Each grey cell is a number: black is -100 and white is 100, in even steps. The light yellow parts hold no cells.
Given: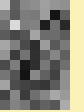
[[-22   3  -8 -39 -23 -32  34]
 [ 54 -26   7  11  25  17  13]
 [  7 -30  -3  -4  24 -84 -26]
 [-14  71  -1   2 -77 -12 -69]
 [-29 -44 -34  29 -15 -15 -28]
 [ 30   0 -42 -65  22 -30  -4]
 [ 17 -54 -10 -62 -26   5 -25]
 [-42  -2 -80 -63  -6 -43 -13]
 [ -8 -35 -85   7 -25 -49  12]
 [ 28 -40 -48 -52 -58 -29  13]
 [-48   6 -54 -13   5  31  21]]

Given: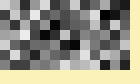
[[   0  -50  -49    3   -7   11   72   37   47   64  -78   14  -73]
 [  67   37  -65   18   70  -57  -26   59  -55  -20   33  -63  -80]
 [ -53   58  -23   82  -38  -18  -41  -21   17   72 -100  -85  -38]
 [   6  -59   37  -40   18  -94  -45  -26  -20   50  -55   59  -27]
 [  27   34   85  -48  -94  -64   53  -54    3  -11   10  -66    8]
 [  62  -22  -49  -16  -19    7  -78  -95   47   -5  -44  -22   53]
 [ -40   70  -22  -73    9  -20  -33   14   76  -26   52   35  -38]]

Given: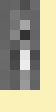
[[-17 -26  20 -22]
 [-22 -20 -39 -17]
 [-23  -5 -19 -21]
 [-22  -9  30 -20]
 [-22   5 -60 -21]
 [-20 -29   8 -18]
 [-15 -47  79 -41]
 [-17 -42  85 -31]
 [-19 -25  13 -20]]

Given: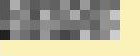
[[-74   6 -12 -32  18 -25 -44 -31  47 -10   8  61]
 [-32  36 -10 -28 -17 -24  13 -30  20 -25  -8 -15]
 [-32  -4   8 -34  39 -11  -2  33 -19  -7  14  54]
 [-13  25  -3 -11  12   8  -9 -11  -7 -23  15  14]]

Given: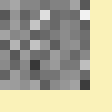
[[ 25  22  14  29 -26   8  18  27 -53]
 [ 18  31   5   5 -10   2   1  28 -31]
 [-32  16 -23  -1  74 -17 -10 -15  90]
 [ -8  23 -10  54  -2 -18   8   2 -28]
 [ 28   6  13 -25 -18  -2  10  -2 -13]
 [-28  41 -21  52  18 -27  10  14 -16]
 [ 13 -31  22 -14 -18  23   5 -18   7]
 [  8 -19   7 -57   8  21  -6  -5  49]
 [-22  23   0 -25  -8  -8  12  14 -18]]

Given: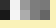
[[-81  92  35  -1 -20]
 [-64  90  20  -2  -5]]

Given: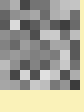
[[ 30  26  -4  57  48  -6  16 -54]
 [ 11  38 -45  -9  -8  35  51  54]
 [-21  13  19  31 -15  37  46 -13]
 [-30  71 -48 -27  10 -32 -51 -17]
 [ 12  -1   5 -39  56  59 -12  48]
 [  2 -18  23   7 -17  30  29 -30]
 [ 12  21  12   0   7  -3  63 -30]
 [ 47  13 -34   3 -27  24  57 -11]
 [ 27 -45  66 -38  76  56 -37  36]]
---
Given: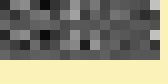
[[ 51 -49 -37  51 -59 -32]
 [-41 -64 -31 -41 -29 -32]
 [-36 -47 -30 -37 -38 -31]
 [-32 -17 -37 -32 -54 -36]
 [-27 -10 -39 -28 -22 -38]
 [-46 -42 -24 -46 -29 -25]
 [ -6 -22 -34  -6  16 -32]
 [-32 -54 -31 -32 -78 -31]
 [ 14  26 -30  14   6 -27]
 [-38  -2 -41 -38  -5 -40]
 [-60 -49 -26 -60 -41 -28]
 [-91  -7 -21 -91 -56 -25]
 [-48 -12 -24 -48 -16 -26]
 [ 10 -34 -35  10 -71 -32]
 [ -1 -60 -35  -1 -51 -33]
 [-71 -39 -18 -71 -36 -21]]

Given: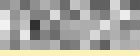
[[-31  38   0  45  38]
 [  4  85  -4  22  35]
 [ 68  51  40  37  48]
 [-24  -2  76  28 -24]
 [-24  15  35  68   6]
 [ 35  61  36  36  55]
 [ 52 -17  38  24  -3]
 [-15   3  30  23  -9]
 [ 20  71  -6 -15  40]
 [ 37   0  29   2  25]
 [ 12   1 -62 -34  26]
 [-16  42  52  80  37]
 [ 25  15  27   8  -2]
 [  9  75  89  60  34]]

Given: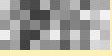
[[ 33  89  56  46  64]
 [ 35  58  35  87  69]
 [-24  83  -6   5   0]
 [ 45   2   3  67  34]
 [ 18  13 -17   2 -26]
 [-13  20  44  84  14]
 [ 42 -48 -24  38  12]
 [-43 -51   6 -50  39]
 [-35  15 -15 -45 -48]
 [ 22  -2  48  35  26]
 [ 69  41  17  86  12]]

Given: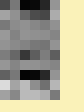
[[ 17  35  14   4  15 -26   4  16  43  -4]
 [-70 -44  -1  11  -8  -2   9 -69 -12  36]
 [-93 -40   6  13  -6 -26  14 -94  11  46]
 [-96 -20  14  15   3 -57  15 -97  47  46]
 [ -6  14  10   3   8 -19   4  -6  29   7]
 [-42  28  -5  20  15  -2  18 -24  72  26]]

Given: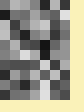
[[-57  76   1 -12  17  16  36 -50 -24 -40]
 [ 42 -24 -40 -57 -20  14 -53  49 -44 -18]
 [-70  -9  56  21 -84 -77  64 -26  71  75]
 [  3  27  40   1 -44  34 -30  42 -11  29]
 [ 30 -14   0 -73 -35  72 -39 -15 -68  -9]
 [ 42  -9 -52 -30  39  21 -39  22 -30 -11]
 [ -4 -79  46  50  -7   0 -33 -67  -1 -58]]

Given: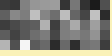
[[-37 -66 -23 -38 -52]
 [-79  51  25  15  -6]
 [-61 -46 -15  -6 -11]
 [ -7 -21  33   4 -65]
 [-59  48  -2  -1 -18]
 [ 23 -14 -51 -45 -66]
 [ 21   4  39  -3 -18]
 [ 18  50 -26 -14 -29]
 [  1  -2 -30 -31  92]
 [-57   7 -42 -48 -37]
 [-53 -25 -52 -27  41]]

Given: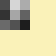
[[ 35 -23 -77]
 [ 68  30 -36]
 [-40 -60 -17]]

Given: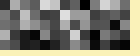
[[ -14  -48    7  -58  -96]
 [  37  -25  -92  -31  -86]
 [  66  -37  -34   -4  -50]
 [  -3  -51  -36  -98  -91]
 [-100   23   17  -56  -25]
 [ -25   22  -42   63    8]
 [ -50   74   37  -42  -42]
 [  54  -48  -44  -52  -74]
 [  70  -53  -17    6  -91]
 [ -28  -15   12  -95  -74]
 [  -9   50   37  -79  -80]
 [  36  -41  -23  -55  -40]
 [ -68   -4  -13   39  -20]]

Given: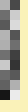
[[-43  60  71 -33 -13 -50 -59 -30  38  84]
 [ 41 -14 -30  41  37 -12  58 -16 -24 -83]]
